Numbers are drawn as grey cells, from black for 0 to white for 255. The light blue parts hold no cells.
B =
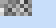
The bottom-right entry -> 102
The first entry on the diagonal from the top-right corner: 149
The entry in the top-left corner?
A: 165
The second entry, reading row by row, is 165
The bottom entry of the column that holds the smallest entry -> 180

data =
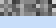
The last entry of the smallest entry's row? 218
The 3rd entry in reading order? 175
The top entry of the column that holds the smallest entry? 48
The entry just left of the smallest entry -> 135
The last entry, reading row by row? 147
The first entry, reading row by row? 190
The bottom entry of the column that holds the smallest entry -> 94
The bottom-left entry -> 78
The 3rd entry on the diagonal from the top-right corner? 147
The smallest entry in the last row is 62
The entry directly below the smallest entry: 94
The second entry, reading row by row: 119
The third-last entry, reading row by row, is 119

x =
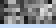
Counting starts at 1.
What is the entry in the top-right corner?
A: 182
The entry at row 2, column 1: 62
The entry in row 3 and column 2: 141
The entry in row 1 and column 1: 34
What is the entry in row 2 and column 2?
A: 34
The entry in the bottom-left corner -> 21
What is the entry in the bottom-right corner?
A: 75
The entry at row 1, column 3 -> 182
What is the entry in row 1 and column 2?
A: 87
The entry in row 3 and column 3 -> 141
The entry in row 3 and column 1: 75

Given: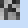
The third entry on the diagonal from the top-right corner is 50
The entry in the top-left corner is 63
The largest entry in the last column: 181
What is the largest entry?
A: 194
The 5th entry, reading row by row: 63
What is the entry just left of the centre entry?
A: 78
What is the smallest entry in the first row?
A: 35

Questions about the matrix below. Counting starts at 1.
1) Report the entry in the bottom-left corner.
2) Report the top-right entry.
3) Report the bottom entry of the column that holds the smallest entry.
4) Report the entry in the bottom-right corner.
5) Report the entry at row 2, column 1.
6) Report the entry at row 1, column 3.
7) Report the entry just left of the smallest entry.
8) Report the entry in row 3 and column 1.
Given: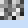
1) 64
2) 64
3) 23
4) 221
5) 151
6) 80
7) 178
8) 208

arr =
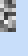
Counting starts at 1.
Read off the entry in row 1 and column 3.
63
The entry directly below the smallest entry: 63
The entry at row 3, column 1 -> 122
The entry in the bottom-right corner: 78
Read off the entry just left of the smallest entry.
197
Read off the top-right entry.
168
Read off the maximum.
242
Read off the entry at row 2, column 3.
93
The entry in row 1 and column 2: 108

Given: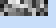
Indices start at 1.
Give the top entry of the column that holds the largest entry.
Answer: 242
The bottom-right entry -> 36
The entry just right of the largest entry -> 63
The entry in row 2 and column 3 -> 89
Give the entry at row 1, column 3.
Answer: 226
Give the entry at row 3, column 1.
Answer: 76
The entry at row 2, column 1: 22
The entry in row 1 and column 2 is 51
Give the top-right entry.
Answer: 22
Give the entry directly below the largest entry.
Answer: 196
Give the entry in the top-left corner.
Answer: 76

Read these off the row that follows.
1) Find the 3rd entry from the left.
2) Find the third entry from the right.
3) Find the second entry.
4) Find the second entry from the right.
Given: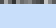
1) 107
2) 198
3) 172
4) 135

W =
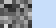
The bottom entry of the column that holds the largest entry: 222
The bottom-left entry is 67
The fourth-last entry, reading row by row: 152
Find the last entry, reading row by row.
53
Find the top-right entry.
152
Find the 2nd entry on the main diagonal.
38
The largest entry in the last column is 193
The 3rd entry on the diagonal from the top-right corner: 53
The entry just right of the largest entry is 53
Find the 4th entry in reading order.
83
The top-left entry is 83
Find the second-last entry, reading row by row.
138
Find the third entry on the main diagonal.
53

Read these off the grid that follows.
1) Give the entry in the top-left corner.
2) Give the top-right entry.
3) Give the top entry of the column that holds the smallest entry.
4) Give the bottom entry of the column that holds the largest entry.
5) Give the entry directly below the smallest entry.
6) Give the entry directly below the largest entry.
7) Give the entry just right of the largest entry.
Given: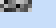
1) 210
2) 65
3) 196
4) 168
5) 140
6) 80
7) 23

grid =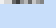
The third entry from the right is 198
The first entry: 239
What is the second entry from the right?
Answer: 156

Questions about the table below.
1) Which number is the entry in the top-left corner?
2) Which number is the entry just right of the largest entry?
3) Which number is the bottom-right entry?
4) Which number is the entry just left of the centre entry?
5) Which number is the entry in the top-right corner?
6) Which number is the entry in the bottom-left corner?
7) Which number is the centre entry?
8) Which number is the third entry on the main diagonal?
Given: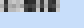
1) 199
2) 62
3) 199
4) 75
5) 184
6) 199
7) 62
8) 184

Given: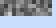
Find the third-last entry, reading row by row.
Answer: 146
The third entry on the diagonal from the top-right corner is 120
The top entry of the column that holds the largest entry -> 104
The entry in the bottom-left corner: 74
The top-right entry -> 89
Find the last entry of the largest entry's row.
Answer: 104
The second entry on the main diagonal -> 60
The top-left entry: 146
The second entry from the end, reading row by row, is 133
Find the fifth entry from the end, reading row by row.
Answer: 120

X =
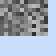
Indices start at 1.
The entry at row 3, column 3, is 75
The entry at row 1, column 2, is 118
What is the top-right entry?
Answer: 144
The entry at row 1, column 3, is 156
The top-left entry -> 156
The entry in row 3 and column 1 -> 156
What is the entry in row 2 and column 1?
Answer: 103
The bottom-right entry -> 172
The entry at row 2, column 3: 90
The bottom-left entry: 103
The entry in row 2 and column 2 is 118
